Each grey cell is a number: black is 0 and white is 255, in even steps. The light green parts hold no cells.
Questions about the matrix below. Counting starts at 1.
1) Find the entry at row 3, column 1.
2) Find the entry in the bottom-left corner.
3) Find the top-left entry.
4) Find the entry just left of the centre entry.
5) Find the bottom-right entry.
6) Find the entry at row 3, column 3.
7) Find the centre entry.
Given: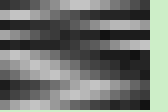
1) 28
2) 133
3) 47
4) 79
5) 18
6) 37
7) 67

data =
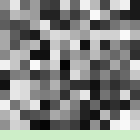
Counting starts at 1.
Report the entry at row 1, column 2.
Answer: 230
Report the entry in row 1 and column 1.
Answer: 156
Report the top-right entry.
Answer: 25
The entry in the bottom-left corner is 144
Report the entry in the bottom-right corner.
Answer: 218
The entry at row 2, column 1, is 104
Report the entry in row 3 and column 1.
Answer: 93
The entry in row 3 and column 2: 70
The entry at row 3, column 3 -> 81
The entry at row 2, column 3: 168
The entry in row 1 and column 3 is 104
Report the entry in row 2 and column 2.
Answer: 186

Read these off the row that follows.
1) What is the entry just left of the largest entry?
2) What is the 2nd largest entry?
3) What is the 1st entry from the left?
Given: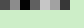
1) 96
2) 162
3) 75

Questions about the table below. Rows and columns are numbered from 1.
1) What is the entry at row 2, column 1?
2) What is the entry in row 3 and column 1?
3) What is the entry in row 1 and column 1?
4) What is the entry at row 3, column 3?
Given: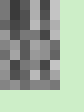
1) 120
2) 100
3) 120
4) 80

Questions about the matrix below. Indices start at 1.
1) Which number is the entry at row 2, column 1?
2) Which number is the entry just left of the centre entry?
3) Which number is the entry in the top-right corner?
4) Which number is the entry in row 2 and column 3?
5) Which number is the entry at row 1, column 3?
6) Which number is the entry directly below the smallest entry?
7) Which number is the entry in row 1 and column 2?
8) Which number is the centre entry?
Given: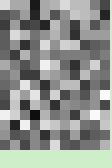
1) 83
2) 179
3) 71
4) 157
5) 169
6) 104
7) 169
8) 157

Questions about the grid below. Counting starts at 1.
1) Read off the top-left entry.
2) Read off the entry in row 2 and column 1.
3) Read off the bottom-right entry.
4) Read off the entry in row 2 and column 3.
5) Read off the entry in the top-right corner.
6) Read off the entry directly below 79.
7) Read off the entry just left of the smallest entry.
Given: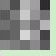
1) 125
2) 90
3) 90
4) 201
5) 44
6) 125
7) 159

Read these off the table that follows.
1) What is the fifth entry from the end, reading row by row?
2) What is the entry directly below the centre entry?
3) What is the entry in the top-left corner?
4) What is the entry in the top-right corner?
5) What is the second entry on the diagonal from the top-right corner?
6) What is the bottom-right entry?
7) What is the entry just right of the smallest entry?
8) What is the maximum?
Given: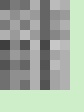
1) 112
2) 176
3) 92
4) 176
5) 143
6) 176
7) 134
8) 199

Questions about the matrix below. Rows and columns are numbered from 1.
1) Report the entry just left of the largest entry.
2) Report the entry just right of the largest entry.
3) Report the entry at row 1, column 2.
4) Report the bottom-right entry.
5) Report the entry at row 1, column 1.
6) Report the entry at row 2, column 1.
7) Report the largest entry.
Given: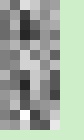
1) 96
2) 66
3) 107
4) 232
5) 180
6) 116
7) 253
